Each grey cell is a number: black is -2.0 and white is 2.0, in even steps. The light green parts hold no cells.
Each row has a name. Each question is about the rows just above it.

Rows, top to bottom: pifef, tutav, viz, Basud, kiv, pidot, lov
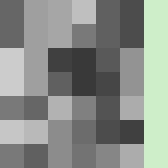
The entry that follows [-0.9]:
[0.3]
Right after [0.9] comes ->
[0.2]
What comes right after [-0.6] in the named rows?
[0.3]

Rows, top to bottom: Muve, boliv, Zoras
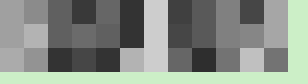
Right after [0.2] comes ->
[-0.5]
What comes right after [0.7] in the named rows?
[0.3]
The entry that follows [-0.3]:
[-0.5]
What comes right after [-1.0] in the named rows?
[-0.6]
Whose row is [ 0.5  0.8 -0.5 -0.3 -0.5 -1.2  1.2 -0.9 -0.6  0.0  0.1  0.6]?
boliv
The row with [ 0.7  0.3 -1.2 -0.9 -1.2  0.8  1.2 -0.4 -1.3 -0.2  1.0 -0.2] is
Zoras

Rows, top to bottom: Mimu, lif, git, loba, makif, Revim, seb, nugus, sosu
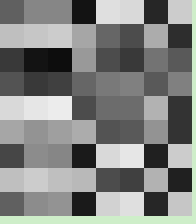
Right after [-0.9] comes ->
[0.2]
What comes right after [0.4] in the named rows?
[-0.8]

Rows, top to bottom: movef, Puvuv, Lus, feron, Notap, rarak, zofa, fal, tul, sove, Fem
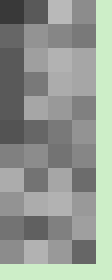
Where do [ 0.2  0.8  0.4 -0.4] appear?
Fem
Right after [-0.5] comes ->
[0.0]
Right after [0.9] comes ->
[0.2]

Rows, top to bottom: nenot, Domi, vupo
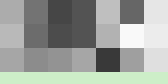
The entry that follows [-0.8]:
[-0.7]
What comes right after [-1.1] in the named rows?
[0.5]
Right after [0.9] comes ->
[-0.3]
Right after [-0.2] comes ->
[-0.9]
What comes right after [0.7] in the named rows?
[-0.2]
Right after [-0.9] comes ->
[-0.7]
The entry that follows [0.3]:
[0.6]

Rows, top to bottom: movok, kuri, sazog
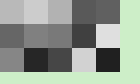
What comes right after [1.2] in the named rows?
[0.8]
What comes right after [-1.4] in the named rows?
[-0.9]
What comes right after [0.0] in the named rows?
[-0.1]
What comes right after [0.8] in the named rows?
[-0.6]
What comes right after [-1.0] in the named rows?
[1.5]
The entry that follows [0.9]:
[1.2]

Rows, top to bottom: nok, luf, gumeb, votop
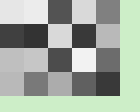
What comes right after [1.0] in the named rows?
[1.1]
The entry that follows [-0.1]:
[0.7]
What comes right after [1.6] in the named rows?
[1.7]
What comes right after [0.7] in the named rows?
[-0.5]
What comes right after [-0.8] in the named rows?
[1.8]
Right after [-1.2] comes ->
[1.4]
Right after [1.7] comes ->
[-0.7]

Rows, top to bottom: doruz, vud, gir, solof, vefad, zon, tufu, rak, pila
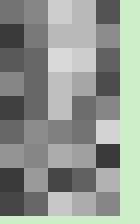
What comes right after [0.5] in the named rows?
[-1.1]
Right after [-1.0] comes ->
[-0.4]
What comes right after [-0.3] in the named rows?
[0.1]
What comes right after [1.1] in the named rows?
[0.7]
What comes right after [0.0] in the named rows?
[-0.2]

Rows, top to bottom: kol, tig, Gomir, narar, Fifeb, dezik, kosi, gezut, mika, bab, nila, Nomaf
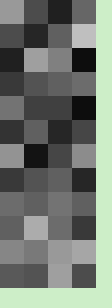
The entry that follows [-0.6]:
[-0.7]
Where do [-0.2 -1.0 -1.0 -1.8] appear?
Fifeb
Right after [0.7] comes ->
[-0.3]
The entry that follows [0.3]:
[-1.7]

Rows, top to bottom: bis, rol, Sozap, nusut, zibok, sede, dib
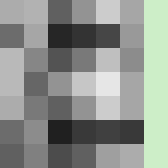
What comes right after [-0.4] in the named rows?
[0.3]
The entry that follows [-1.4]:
[-1.2]
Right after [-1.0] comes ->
[-1.1]

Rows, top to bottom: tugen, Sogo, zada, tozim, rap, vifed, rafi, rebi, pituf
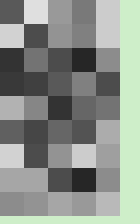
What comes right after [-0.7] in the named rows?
[0.7]
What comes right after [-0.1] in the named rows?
[1.2]
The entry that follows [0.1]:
[-1.2]

